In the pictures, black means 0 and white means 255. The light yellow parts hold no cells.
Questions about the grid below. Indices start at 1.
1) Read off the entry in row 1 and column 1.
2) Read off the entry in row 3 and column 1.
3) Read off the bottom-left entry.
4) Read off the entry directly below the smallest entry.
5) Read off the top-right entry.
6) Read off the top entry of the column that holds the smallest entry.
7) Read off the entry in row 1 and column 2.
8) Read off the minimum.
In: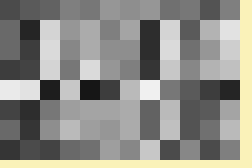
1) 75
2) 105
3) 53
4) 164
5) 127
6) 119
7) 90
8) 22

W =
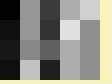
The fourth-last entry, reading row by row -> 193
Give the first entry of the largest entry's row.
15
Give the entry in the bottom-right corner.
143
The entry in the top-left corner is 2
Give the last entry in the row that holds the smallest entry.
208
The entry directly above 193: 135

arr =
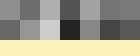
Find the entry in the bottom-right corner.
89
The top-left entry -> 143
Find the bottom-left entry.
104
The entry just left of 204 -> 150

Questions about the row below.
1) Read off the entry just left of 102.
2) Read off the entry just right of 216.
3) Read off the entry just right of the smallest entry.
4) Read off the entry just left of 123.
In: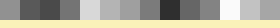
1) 47
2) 180
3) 102
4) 159

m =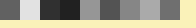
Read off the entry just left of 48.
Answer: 226
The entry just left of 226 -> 97
